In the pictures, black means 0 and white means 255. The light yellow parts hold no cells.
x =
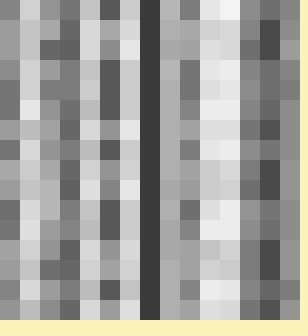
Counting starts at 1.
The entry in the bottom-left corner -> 148
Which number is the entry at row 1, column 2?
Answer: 209
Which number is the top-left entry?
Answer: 132
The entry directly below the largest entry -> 216
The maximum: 243
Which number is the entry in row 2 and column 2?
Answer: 195
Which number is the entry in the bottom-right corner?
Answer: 148
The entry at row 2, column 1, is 156
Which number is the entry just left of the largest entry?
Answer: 230
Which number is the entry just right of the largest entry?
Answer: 140
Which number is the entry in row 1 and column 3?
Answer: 148
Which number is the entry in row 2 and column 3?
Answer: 168
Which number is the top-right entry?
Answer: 132
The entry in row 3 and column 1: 156
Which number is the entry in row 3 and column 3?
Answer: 103

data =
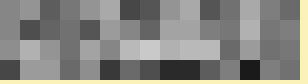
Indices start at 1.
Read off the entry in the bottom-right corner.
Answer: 113
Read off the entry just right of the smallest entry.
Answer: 126
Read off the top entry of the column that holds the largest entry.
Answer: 85
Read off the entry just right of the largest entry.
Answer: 177
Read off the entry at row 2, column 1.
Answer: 134
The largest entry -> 201
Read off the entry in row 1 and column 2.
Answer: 148
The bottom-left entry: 71
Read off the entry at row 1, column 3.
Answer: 93
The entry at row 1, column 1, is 134
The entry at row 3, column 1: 142
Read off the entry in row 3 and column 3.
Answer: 148
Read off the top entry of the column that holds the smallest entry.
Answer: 169
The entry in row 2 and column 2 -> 78

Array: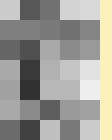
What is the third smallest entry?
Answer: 65
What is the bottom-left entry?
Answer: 107
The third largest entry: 217
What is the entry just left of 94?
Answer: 139
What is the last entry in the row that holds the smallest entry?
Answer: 238
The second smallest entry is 57
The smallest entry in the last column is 133
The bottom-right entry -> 203
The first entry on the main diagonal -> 203
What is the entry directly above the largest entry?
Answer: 225

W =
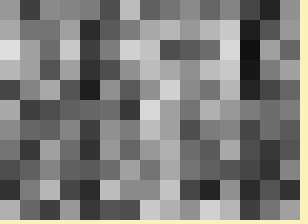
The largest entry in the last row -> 208
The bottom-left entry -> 176
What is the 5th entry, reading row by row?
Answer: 124
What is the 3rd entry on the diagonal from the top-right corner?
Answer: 16
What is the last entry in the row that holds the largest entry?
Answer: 102
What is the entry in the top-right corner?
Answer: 144
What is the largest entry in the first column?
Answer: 222
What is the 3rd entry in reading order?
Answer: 138
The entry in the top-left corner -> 152
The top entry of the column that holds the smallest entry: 70
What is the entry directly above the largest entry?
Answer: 168
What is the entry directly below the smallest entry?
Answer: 23
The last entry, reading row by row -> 160
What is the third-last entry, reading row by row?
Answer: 63
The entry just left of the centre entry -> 56
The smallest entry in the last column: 50
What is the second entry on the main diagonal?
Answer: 116
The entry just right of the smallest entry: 160
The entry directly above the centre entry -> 144
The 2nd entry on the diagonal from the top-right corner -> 84
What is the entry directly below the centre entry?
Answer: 188
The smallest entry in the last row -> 56
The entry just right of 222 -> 160
